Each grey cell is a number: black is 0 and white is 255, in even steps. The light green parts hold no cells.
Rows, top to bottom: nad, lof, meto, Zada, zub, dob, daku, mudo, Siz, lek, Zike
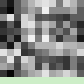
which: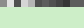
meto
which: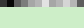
Zike
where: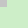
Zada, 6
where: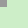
Zada, 9
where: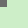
mudo, 5
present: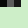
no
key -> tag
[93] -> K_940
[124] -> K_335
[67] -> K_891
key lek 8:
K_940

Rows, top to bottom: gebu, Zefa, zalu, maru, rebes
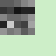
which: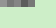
rebes
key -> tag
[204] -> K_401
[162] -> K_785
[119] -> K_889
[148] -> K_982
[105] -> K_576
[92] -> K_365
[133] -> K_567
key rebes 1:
K_889
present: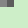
yes
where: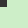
Zefa, 0

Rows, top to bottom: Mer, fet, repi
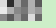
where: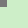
fet, 3
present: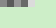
yes
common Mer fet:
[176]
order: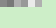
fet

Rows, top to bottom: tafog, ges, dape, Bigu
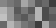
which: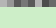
ges
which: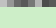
dape
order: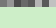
dape
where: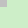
dape, 0
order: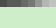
dape
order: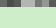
ges

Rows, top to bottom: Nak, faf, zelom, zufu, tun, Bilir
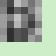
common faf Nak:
[74]
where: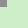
tun, 0
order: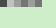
Nak
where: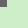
faf, 2
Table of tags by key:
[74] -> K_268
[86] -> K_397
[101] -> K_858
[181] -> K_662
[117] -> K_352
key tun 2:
K_397

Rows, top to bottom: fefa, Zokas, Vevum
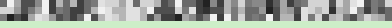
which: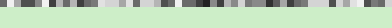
fefa
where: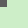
fefa, 39
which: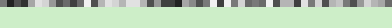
Vevum
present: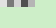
yes
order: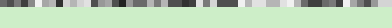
Zokas
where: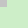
Vevum, 48

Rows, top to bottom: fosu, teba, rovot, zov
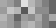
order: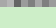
zov
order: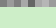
zov

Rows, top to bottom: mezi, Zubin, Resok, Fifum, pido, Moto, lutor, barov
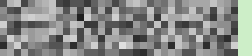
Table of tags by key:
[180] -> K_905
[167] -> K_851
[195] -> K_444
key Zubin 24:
K_444
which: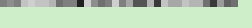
Resok
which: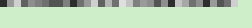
lutor
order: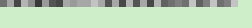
pido

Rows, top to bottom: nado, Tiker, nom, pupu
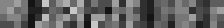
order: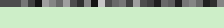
pupu
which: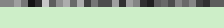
nado
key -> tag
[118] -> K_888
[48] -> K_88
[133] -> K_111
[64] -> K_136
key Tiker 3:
K_888
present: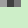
no
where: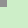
nado, 8
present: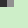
no

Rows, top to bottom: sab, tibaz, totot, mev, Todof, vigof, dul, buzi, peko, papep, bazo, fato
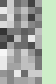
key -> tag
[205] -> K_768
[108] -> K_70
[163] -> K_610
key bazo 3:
K_70
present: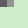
no
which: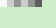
buzi
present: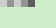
yes
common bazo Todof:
[108]
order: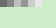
tibaz

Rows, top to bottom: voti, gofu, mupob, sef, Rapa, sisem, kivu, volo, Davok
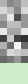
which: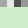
mupob
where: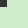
sisem, 3
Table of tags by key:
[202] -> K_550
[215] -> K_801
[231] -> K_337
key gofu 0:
K_801
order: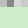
volo
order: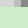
gofu
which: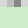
gofu
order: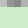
voti

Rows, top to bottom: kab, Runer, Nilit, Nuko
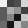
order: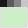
Nilit
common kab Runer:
[64]
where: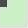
kab, 2
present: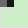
yes

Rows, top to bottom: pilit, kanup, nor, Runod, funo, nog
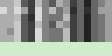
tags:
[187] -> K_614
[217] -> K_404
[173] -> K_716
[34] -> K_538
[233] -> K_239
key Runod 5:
K_614
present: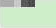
no
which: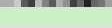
Runod

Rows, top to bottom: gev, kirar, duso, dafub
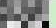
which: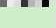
dafub
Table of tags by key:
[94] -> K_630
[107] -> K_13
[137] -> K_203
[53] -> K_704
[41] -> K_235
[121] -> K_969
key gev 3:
K_13
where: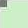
gev, 1
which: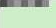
gev

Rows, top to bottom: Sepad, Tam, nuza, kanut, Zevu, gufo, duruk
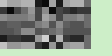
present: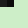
yes
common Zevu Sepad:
[108]
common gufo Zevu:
[108]
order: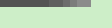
Zevu
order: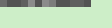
kanut

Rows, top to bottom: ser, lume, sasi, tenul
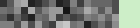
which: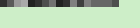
ser
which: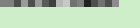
tenul
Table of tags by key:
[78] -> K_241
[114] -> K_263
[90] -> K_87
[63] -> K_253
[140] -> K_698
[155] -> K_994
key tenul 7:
K_253
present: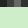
no

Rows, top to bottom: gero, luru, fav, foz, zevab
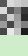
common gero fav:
[205]
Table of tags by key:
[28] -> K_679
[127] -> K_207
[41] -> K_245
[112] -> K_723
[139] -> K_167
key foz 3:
K_207
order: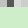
gero
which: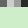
fav
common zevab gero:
[193]
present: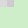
yes

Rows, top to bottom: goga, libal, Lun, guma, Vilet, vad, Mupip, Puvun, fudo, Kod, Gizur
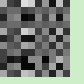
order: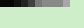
Kod
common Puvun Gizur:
[65]

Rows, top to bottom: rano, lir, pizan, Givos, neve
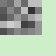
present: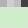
yes
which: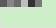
lir
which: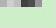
Givos
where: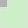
Givos, 0

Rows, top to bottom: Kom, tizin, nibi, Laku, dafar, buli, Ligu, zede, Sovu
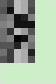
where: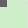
Kom, 0
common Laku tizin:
[18]
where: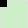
buli, 2
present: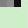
yes
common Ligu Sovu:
[84]
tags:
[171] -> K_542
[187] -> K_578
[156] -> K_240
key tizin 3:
K_542
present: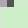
yes

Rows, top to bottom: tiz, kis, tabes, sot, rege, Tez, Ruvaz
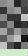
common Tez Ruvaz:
[193]
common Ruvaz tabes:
[193]
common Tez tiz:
[152]
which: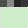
sot

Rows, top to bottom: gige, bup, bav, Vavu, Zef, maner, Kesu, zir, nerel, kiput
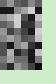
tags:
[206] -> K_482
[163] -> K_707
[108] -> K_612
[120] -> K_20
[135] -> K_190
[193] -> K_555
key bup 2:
K_190
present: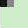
yes
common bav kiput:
[150]
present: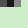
yes
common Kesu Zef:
[25]
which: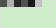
zir
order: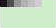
bav

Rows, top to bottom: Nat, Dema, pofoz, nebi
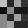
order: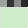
pofoz
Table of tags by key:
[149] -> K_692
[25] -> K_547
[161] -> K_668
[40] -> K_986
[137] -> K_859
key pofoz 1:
K_986

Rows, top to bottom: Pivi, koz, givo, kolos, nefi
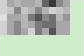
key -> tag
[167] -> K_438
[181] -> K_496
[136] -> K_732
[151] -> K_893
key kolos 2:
K_732
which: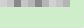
koz
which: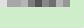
givo
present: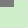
no
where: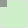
givo, 9

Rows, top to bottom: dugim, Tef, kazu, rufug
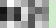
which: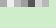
rufug
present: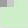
no
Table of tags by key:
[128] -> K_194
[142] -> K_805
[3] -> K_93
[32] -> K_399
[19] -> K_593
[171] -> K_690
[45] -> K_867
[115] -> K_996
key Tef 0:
K_593
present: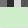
yes
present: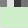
no

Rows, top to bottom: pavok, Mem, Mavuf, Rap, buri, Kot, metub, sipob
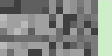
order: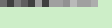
Rap
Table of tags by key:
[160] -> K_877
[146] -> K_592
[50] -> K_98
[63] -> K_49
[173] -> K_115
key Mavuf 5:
K_877
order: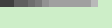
buri
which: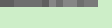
Kot
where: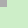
Rap, 0
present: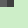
yes
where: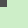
Mem, 6

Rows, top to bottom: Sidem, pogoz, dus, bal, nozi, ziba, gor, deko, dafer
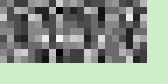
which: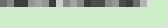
Sidem
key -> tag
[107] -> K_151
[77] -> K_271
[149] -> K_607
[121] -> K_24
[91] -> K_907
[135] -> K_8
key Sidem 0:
K_151
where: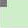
bal, 0
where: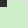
ziba, 2
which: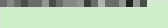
gor
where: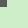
ziba, 13

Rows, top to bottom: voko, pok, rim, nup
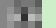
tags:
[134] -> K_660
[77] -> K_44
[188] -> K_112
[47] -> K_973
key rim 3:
K_973
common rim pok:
[134]
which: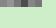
pok
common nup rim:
[134]
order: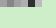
rim
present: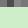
yes

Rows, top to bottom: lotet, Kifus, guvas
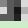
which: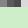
lotet
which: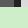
guvas

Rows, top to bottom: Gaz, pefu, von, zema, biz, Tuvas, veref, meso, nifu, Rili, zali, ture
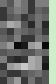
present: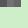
yes
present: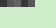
yes
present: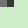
yes
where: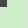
ture, 5
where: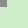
Gaz, 2

